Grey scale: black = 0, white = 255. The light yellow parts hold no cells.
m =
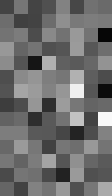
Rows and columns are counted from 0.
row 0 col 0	68
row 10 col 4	118
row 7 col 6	100
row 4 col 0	140
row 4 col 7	147
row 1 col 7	122
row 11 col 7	90
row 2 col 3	137
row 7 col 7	105
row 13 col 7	170
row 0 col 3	80
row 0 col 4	130
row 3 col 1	101
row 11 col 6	102
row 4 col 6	103
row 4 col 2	21
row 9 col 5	35
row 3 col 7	110
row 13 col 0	101
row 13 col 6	119
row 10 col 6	152
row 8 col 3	89
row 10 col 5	110
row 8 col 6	67
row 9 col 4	70
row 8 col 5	194
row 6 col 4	150
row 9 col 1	125
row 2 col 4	114
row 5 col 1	138
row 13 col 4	153
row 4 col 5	90
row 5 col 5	177

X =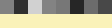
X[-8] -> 129
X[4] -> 119
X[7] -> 72

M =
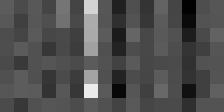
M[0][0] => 92
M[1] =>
[88, 64, 87, 79, 113, 73, 171, 85, 47, 83, 55, 91, 70, 10, 83, 85]
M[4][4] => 80
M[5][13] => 51
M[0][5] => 68
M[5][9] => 76
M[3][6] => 161
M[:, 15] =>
[86, 85, 98, 85, 83, 84, 96, 83]
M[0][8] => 32
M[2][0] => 77
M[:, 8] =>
[32, 47, 27, 35, 66, 35, 8, 67]
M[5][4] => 75
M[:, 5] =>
[68, 73, 63, 60, 75, 60, 55, 76]
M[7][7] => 81
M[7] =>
[75, 56, 81, 86, 84, 76, 91, 81, 67, 89, 70, 74, 74, 47, 83, 83]
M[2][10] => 72
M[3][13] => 52
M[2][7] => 91
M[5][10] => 70
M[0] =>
[92, 75, 88, 69, 117, 68, 211, 86, 32, 79, 52, 99, 69, 1, 78, 86]
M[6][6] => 235
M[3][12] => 77
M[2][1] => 69
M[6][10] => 64

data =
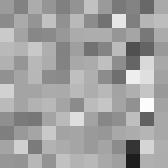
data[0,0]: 155
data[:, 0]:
[155, 139, 202, 185, 177, 145, 209, 186, 143, 127, 164, 150]
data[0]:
[155, 130, 172, 149, 128, 147, 193, 154, 121, 131, 104, 169]
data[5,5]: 191
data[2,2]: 135
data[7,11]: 163
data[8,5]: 222
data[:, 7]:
[154, 114, 173, 132, 191, 140, 184, 197, 135, 151, 164, 169]
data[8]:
[143, 122, 119, 164, 186, 222, 163, 135, 143, 190, 97, 168]
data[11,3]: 147
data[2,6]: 173
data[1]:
[139, 170, 148, 193, 145, 185, 140, 114, 230, 127, 181, 189]
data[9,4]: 163
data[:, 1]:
[130, 170, 163, 179, 149, 164, 164, 164, 122, 153, 208, 148]
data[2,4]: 152
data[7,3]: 184
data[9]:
[127, 153, 165, 201, 163, 165, 154, 151, 168, 172, 181, 168]
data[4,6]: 171
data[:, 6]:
[193, 140, 173, 114, 171, 175, 173, 187, 163, 154, 154, 184]
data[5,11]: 162
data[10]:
[164, 208, 123, 178, 171, 165, 154, 164, 140, 52, 213, 174]
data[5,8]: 111
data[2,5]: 171
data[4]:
[177, 149, 184, 172, 131, 168, 171, 191, 141, 101, 217, 168]
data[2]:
[202, 163, 135, 138, 152, 171, 173, 173, 150, 165, 120, 171]
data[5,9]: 238
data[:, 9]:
[131, 127, 165, 80, 101, 238, 175, 145, 190, 172, 52, 29]

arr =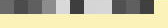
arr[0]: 105
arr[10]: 64
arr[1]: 76
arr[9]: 95

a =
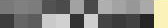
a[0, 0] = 121
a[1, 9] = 66
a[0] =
[121, 128, 124, 82, 75, 162, 73, 175, 163, 151, 169]
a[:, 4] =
[75, 209]
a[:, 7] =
[175, 68]
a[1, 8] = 59

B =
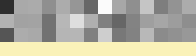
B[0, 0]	46
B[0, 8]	167
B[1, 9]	131
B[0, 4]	172
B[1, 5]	222
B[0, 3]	143
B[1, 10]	159
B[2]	[85, 172, 169, 114, 181, 182, 128, 206, 120, 130, 184, 139, 145, 152]
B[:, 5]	[150, 222, 182]
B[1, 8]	102
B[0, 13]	172

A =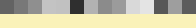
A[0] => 99
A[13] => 92
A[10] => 228
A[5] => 47

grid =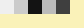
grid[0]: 239
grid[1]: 203
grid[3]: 187

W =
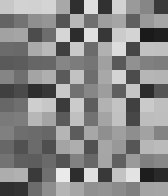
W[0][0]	199
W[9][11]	131
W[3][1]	105
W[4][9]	145
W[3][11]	192
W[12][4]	234
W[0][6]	223
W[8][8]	193
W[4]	[90, 92, 102, 103, 134, 124, 117, 160, 89, 145, 128, 125]
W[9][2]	107
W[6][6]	135
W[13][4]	181
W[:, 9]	[154, 95, 212, 70, 145, 76, 198, 64, 71, 142, 86, 154, 227, 128]
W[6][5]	113
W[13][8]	139
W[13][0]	48
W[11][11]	135
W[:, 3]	[212, 149, 109, 185, 103, 175, 55, 199, 164, 103, 79, 106, 112, 142]
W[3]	[107, 105, 170, 185, 64, 201, 107, 177, 220, 70, 193, 192]
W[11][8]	96
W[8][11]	190
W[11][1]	95
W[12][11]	41
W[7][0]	103
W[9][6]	167
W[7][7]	178
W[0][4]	168
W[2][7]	55
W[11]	[115, 95, 93, 106, 83, 130, 103, 165, 96, 154, 128, 135]
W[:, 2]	[209, 143, 76, 170, 102, 164, 46, 206, 183, 107, 107, 93, 58, 108]
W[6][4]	201
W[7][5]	203
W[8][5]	192

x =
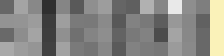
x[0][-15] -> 103
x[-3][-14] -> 148
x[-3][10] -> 121
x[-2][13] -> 136
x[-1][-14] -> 156
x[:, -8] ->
[157, 138, 142, 135]
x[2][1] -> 141
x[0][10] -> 177
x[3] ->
[169, 156, 149, 65, 162, 122, 116, 135, 90, 130, 123, 119, 155, 138, 104]
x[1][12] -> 152
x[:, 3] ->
[47, 60, 62, 65]
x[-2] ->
[105, 141, 164, 62, 144, 112, 132, 142, 99, 121, 130, 76, 164, 136, 104]
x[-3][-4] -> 93
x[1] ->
[147, 148, 156, 60, 158, 122, 121, 138, 88, 130, 121, 93, 152, 135, 97]
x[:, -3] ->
[233, 152, 164, 155]
